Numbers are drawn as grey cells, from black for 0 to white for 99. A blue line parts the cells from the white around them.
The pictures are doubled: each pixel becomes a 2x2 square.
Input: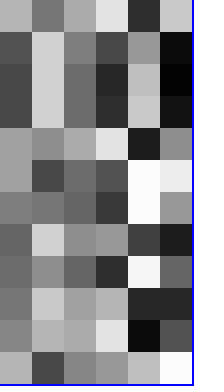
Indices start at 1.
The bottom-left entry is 70
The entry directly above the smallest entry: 4
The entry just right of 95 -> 39
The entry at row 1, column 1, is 70
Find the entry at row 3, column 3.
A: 42
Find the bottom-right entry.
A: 98
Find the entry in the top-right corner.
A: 78
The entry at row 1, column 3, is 66
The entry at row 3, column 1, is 28
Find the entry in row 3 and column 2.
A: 81
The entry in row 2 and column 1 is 32
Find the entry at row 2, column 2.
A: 81
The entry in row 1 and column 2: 46
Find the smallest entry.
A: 1

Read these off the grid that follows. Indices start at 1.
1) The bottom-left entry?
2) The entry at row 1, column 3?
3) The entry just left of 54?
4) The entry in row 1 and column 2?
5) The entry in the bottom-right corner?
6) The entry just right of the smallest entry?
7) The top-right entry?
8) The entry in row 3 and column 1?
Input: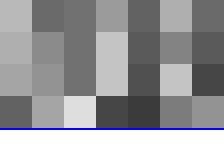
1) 38
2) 44
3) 68
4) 41
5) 57
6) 48
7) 41
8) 64

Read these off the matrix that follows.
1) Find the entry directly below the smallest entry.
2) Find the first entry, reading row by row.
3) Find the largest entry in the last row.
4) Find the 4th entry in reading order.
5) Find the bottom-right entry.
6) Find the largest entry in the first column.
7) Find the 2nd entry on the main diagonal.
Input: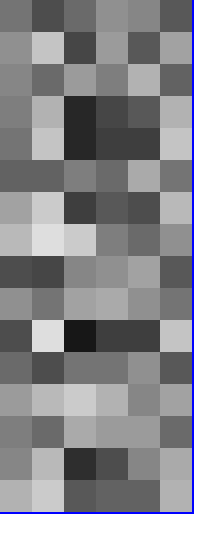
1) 45
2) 45
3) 79
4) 56
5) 69
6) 72
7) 76

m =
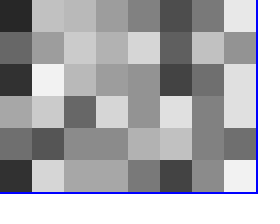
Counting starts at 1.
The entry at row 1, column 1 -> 15
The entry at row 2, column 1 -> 40
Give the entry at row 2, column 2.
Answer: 61
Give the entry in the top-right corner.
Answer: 90
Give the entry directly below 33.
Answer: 83
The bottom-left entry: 19
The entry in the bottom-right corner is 94
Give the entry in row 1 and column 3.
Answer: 72

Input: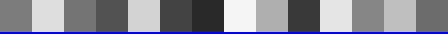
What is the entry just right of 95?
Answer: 68
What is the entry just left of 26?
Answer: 82
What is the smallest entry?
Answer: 16
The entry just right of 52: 74

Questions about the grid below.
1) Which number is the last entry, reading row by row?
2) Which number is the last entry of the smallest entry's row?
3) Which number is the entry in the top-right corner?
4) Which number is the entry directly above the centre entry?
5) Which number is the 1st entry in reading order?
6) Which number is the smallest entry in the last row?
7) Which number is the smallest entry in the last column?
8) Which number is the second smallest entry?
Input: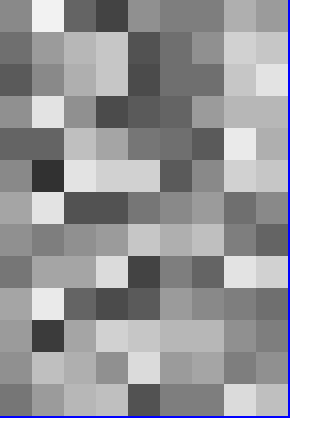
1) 74
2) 77
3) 60
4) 81
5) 53
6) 32
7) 39
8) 23

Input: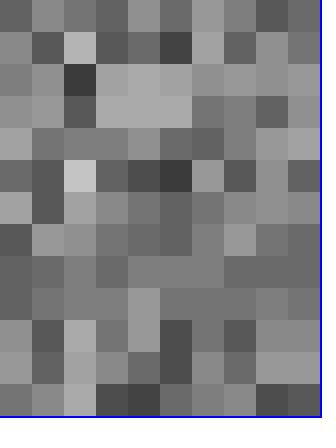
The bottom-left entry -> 45
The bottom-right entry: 34
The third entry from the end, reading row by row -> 53
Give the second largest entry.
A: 70
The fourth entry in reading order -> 38
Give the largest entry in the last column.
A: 63
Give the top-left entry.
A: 38
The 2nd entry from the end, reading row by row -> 30
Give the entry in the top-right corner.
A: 41
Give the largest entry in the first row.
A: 59
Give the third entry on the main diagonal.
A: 23
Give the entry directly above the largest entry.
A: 49
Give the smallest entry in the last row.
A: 26
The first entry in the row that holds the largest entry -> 41
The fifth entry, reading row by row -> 56
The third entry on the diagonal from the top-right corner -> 59
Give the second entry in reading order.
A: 53
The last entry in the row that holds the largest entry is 38
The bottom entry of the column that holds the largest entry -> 66

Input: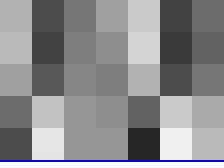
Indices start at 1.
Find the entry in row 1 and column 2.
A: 30
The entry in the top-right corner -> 42
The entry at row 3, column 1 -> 62
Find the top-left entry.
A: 69
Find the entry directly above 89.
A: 75
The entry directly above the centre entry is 55
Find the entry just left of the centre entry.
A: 52
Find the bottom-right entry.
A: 72
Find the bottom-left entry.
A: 30
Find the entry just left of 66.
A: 78

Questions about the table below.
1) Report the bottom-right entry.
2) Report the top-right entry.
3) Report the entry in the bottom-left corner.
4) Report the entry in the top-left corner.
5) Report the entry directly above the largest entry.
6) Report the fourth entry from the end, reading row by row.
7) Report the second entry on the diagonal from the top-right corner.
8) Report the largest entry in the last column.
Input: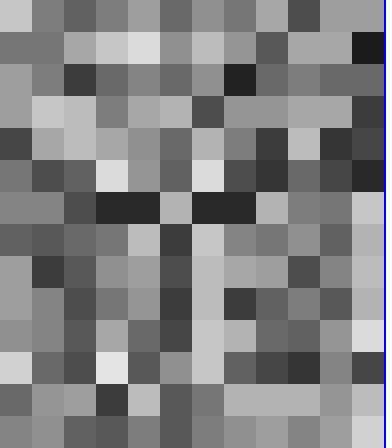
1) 81
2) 61
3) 51
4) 77
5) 65
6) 61
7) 65
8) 85

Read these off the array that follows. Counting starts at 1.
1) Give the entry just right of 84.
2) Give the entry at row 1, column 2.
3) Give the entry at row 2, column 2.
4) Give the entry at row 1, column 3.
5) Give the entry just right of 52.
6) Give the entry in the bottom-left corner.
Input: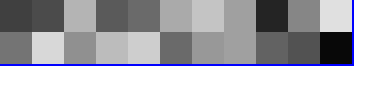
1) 56
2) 29
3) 84
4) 70
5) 87
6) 45

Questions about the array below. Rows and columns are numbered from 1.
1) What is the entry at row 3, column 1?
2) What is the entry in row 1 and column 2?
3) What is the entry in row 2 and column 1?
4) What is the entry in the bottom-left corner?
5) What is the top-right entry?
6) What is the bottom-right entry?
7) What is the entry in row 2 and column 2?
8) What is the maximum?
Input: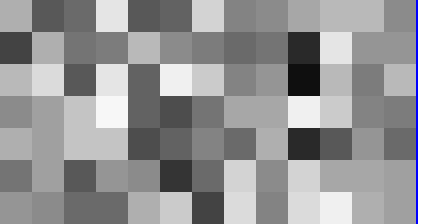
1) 72
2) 34
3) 26
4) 58
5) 54
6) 62
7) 68
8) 96

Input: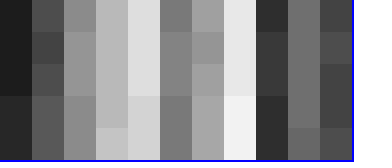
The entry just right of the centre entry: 62
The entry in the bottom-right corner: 30
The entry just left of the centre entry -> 86
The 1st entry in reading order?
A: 11
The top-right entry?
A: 26
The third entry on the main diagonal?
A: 58
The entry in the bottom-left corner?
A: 15
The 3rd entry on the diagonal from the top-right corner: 22
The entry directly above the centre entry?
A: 51
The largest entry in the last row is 94
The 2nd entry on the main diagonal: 26

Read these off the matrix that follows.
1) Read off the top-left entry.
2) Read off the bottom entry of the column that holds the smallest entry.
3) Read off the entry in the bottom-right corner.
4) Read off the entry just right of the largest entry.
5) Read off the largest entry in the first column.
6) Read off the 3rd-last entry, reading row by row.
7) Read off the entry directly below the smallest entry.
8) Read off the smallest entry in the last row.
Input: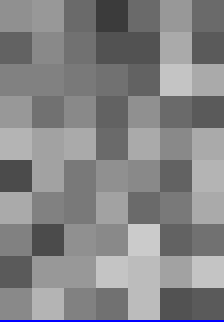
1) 56
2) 44
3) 35
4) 38
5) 70
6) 73
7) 32
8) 32
